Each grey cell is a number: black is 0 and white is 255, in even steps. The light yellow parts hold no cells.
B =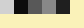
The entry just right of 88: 136
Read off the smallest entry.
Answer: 13

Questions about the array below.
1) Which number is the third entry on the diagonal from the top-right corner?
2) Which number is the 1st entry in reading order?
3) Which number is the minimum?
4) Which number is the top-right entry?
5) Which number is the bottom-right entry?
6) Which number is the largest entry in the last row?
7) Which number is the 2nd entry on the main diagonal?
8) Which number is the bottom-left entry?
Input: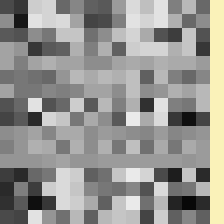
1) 61
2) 74
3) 8
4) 104
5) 96
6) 226
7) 23
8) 74

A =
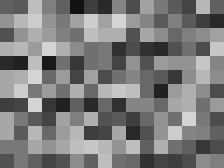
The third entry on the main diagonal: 175
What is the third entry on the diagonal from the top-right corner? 127
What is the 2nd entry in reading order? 90
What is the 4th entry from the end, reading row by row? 62
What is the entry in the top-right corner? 96
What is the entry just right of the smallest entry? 62
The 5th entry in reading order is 96
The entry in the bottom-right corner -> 127
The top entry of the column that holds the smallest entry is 18
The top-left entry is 96
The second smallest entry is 25
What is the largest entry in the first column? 175
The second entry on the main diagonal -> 183
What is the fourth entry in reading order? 127
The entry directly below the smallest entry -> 161
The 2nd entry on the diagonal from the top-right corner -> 62
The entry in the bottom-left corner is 82
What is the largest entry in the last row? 190
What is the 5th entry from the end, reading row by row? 68
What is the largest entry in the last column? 198

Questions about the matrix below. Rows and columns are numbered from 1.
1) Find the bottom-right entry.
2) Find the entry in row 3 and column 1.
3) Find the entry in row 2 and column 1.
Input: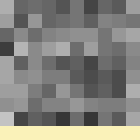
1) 166
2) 102
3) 158
